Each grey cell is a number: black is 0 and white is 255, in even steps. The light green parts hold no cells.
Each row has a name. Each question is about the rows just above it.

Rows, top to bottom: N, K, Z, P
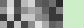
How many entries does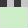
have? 4
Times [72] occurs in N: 1
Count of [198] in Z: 3
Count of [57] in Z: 4

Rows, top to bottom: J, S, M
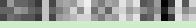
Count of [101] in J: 3
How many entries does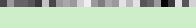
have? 28
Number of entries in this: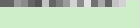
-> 18
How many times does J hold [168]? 2

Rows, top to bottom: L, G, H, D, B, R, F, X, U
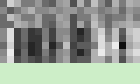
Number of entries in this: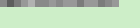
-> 17
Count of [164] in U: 2
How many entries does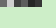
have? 6
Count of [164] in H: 4
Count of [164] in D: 6
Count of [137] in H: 1
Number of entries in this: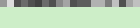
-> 20

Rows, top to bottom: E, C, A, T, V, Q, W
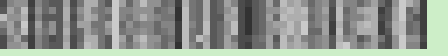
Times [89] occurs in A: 8
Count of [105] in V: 10
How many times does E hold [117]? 4
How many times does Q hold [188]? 4
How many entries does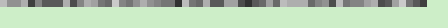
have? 61

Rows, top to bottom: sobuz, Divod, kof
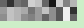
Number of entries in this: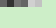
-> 6
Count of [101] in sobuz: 3
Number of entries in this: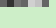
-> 7
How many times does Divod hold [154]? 2
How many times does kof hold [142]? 3

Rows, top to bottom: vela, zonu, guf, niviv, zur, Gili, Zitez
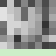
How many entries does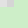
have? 2
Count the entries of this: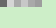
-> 6
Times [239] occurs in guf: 0
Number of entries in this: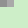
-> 2
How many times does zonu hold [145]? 2
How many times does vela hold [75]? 4
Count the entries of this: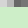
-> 4

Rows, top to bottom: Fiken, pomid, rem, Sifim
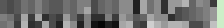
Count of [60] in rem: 4
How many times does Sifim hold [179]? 6
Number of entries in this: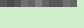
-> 11
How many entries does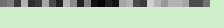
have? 30
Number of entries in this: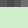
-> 4
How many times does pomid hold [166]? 2
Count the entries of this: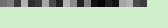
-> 21

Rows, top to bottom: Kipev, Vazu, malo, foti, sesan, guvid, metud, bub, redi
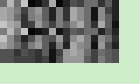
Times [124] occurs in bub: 0
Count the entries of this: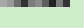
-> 10
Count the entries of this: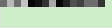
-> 15
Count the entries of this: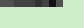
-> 9
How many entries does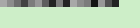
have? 17

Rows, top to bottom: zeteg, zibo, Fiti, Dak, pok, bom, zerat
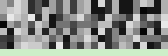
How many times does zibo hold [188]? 3
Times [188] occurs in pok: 5
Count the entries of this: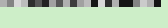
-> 23
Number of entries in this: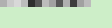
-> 13

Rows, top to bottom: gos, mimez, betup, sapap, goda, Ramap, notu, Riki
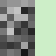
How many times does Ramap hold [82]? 2
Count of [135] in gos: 1
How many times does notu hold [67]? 2
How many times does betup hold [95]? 2

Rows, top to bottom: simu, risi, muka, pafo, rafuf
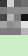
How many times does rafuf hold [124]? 3
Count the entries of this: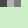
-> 3
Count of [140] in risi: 3
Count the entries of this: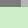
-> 4
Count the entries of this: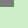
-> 2
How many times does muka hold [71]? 1

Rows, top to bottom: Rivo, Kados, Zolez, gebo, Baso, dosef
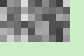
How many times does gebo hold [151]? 1
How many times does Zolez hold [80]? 2
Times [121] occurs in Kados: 4
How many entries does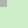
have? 1
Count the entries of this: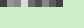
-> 9
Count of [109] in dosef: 1
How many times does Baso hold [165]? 5

